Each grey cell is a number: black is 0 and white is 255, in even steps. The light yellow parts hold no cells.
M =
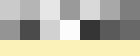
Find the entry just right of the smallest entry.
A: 90
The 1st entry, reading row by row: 202
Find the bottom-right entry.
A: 104
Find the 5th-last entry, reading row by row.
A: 209

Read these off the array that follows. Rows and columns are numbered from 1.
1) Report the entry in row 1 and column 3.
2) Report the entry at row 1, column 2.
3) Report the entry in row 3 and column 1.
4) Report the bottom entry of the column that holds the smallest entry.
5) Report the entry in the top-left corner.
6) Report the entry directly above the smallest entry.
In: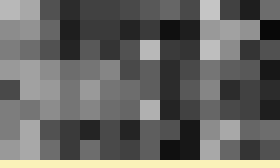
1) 81
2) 168
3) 125
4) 81
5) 184
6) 109

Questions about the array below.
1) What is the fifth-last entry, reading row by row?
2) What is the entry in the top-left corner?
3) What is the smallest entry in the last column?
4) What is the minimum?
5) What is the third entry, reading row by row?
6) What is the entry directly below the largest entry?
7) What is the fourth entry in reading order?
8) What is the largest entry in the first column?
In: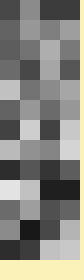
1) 180
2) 72
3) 31
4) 24
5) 60
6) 107
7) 60
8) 227

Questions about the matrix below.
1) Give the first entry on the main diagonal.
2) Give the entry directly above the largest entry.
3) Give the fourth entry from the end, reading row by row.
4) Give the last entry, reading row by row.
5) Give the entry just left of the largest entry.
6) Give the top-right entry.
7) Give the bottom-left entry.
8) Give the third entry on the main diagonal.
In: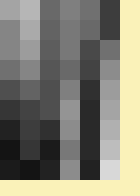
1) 164
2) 189
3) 34
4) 216
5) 34
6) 61
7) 27
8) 93
